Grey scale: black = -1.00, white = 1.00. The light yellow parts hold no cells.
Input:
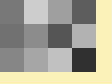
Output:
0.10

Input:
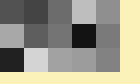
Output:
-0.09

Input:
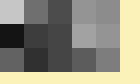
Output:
-0.46

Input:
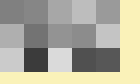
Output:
0.15

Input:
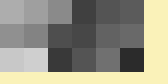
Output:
-0.44

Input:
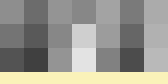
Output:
0.22

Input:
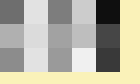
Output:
0.27
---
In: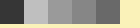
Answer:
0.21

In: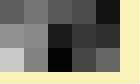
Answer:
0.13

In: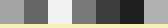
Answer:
0.39

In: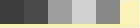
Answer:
0.24

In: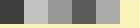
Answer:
0.35

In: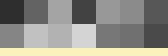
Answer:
0.51

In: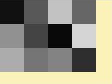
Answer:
0.52

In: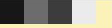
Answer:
-0.15
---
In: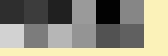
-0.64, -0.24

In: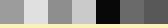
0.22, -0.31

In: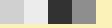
0.62, 0.11

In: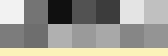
0.90, 0.16

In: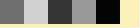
-0.14, -0.97

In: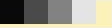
-0.92, 0.78

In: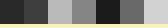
-0.68, 0.65
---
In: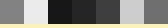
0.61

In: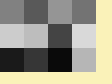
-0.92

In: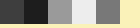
0.86

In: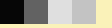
0.75

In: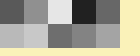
0.03

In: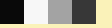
0.28

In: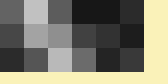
-0.72

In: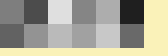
0.57
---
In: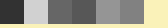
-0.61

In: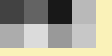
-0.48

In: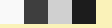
0.95

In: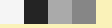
0.92

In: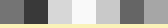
-0.09

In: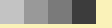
0.53

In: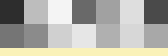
-0.65

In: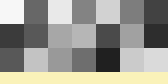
0.94
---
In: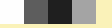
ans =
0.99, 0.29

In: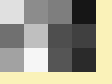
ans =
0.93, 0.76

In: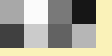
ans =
0.97, 0.59

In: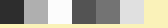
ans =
0.98, 0.76

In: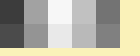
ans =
0.94, 0.83

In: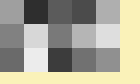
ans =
0.85, 0.74

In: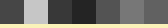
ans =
0.55, -0.07

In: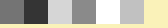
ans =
1.00, 0.68
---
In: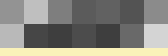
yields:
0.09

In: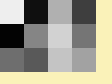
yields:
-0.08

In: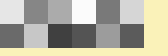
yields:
0.68

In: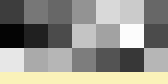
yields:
-0.41

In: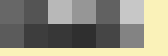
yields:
0.56

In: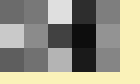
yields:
0.15

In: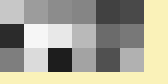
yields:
-0.06
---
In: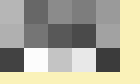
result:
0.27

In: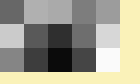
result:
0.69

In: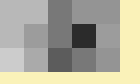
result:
0.22

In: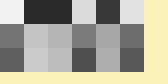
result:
-0.15

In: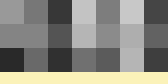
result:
-0.23

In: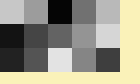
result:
0.68

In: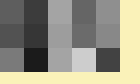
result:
0.07
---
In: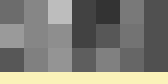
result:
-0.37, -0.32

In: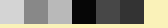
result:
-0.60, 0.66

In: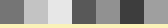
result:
0.25, -0.08

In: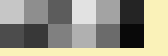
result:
-0.72, -0.40

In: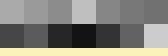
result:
-0.11, -0.45

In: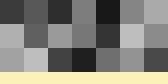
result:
0.33, 0.27

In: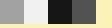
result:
-0.36, 0.27
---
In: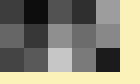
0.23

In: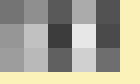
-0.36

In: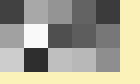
-0.54

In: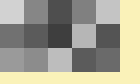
0.54

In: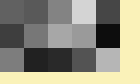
-0.45

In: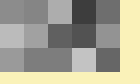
-0.14

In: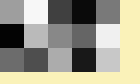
-0.05
